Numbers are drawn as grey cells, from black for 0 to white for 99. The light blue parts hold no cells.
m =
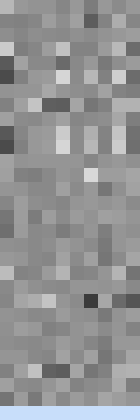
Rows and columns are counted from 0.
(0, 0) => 71
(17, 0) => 56
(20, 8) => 59
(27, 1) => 54
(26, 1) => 62
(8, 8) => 65
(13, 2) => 53
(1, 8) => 67
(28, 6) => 56
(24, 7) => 48
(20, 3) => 54
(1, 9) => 52
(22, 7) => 47
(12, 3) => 53
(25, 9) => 64
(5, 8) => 80
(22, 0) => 57
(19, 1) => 51
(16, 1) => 60
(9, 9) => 44
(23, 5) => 57
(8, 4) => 62
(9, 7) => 51
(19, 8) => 70
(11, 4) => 58
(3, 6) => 51
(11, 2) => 58
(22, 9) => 61
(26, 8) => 68
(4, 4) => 41
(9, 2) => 59
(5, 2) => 59
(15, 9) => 58

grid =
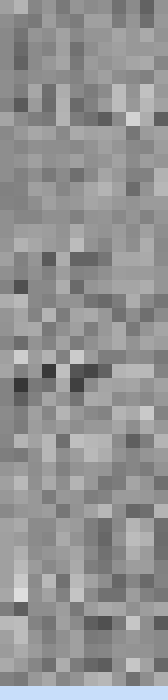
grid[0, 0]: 62
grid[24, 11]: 61
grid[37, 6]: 49
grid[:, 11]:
[57, 59, 57, 60, 52, 62, 59, 63, 37, 63, 61, 58, 69, 71, 60, 58, 55, 53, 54, 58, 58, 46, 54, 64, 61, 47, 51, 63, 59, 51, 59, 70, 60, 57, 43, 55, 70, 43, 42, 43, 50, 51, 46, 65, 35, 53, 53, 40, 67]
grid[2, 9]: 59
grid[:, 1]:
[70, 50, 45, 41, 38, 52, 49, 35, 54, 59, 52, 57, 50, 51, 50, 52, 61, 69, 50, 51, 31, 72, 64, 65, 42, 80, 50, 21, 37, 49, 48, 70, 47, 61, 72, 63, 58, 66, 60, 68, 72, 78, 86, 37, 73, 73, 66, 60, 47]
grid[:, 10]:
[38, 43, 66, 59, 66, 50, 75, 71, 67, 60, 52, 61, 50, 57, 60, 51, 62, 67, 66, 60, 67, 53, 43, 58, 64, 54, 72, 57, 53, 78, 66, 49, 58, 48, 58, 59, 43, 62, 69, 60, 61, 41, 50, 61, 55, 55, 57, 63, 55]
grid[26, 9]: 72
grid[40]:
[62, 72, 60, 53, 58, 66, 49, 46, 56, 61, 61, 50]
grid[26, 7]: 38
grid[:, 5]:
[58, 48, 53, 44, 47, 51, 53, 41, 48, 66, 53, 62, 43, 58, 59, 50, 66, 73, 39, 51, 41, 57, 64, 62, 48, 79, 33, 25, 45, 59, 55, 74, 61, 57, 70, 58, 57, 60, 57, 64, 66, 72, 76, 47, 54, 62, 62, 48, 57]
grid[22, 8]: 44
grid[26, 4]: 74
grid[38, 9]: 73
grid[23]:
[57, 65, 66, 47, 56, 62, 49, 59, 66, 47, 58, 64]
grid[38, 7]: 40
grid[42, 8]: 44
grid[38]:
[62, 60, 54, 52, 66, 57, 49, 40, 57, 73, 69, 42]
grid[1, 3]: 61
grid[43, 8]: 64
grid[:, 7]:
[56, 62, 58, 60, 57, 62, 54, 60, 36, 64, 62, 58, 64, 70, 62, 58, 57, 52, 46, 56, 60, 41, 59, 59, 61, 49, 38, 64, 65, 51, 59, 70, 67, 58, 46, 51, 71, 42, 40, 44, 46, 55, 44, 66, 31, 48, 52, 36, 71]
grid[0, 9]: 54
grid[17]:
[58, 69, 65, 60, 58, 73, 57, 52, 61, 55, 67, 53]
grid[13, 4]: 52
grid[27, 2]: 47
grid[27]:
[51, 21, 47, 44, 66, 25, 54, 64, 63, 64, 57, 63]
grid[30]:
[53, 48, 61, 57, 61, 55, 59, 59, 64, 55, 66, 59]
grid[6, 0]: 55
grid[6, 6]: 48
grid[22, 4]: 48
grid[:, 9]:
[54, 58, 59, 59, 64, 53, 57, 59, 82, 46, 53, 54, 50, 42, 57, 58, 54, 55, 65, 60, 64, 67, 55, 47, 57, 55, 72, 64, 57, 66, 55, 37, 52, 52, 64, 60, 40, 70, 73, 68, 61, 52, 61, 56, 77, 59, 57, 77, 44]

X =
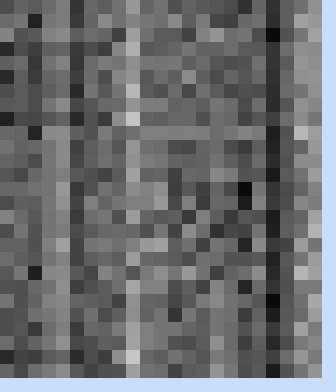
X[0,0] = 30
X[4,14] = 41
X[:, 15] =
[33, 27, 57, 38, 33, 29, 35, 45, 42, 42, 41, 44, 52, 39, 40, 36, 19, 45, 42, 25, 51, 53, 45, 45, 55, 47, 57]
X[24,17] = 24
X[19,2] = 12
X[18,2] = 33
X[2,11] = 35
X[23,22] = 48
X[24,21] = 47
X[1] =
[41, 45, 13, 46, 48, 22, 39, 53, 44, 51, 46, 43, 53, 36, 47, 27, 25, 40, 43, 18, 36, 62, 59]
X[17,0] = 38
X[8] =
[13, 28, 27, 33, 38, 16, 32, 23, 55, 76, 38, 37, 40, 40, 31, 42, 40, 26, 33, 25, 42, 54, 46]
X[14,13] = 49
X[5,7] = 30
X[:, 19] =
[19, 18, 4, 20, 20, 19, 18, 17, 25, 12, 13, 17, 10, 20, 22, 11, 12, 22, 13, 16, 20, 4, 11, 22, 15, 25, 10]
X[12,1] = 28
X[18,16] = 32
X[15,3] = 45
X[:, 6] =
[40, 39, 42, 30, 41, 41, 45, 33, 32, 32, 36, 37, 31, 32, 49, 42, 35, 45, 36, 27, 31, 37, 43, 40, 30, 30, 26]
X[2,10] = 43
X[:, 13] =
[38, 36, 26, 45, 37, 54, 28, 40, 40, 49, 28, 37, 40, 34, 49, 22, 54, 43, 30, 59, 37, 34, 46, 39, 30, 38, 35]
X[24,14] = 35
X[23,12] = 45
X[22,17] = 23
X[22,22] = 60
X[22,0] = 30
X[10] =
[44, 38, 40, 45, 53, 25, 36, 42, 33, 58, 43, 42, 29, 28, 39, 41, 29, 23, 36, 13, 33, 39, 59]
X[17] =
[38, 38, 31, 49, 62, 26, 45, 47, 43, 49, 59, 62, 36, 43, 25, 45, 40, 14, 53, 22, 26, 60, 45]
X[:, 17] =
[19, 40, 45, 35, 32, 33, 31, 29, 26, 51, 23, 30, 32, 4, 11, 33, 26, 14, 32, 42, 14, 40, 23, 32, 24, 31, 30]
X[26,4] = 54
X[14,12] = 28
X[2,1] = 32
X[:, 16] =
[29, 25, 42, 42, 30, 39, 27, 41, 40, 46, 29, 37, 47, 28, 39, 22, 27, 40, 32, 38, 41, 44, 43, 41, 41, 43, 46]

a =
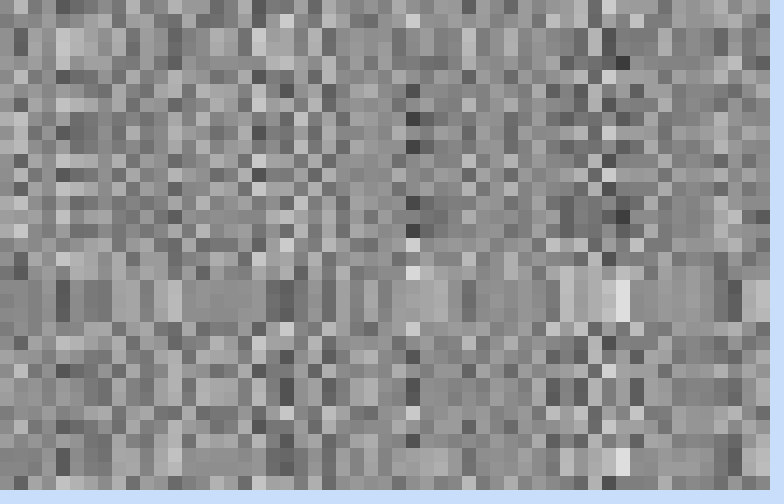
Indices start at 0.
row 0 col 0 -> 54
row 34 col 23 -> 41
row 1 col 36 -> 55
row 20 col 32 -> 56
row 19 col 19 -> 56
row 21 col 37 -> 58
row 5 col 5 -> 42
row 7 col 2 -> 64
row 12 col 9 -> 65
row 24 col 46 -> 49
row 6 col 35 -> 60
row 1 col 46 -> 48
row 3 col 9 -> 42
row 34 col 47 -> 67
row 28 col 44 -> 61
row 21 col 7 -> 46
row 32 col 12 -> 75
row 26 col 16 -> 48
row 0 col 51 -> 68
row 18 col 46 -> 51
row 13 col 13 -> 52
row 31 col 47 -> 62
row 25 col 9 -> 50
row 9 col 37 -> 60
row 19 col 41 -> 63
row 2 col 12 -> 39
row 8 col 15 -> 51
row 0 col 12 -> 69
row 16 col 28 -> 56
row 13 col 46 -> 49
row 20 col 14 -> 57
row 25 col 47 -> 62
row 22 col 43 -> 74
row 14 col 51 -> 70
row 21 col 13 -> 55
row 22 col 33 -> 44
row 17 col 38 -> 45
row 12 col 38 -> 51
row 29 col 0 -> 48
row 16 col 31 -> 47
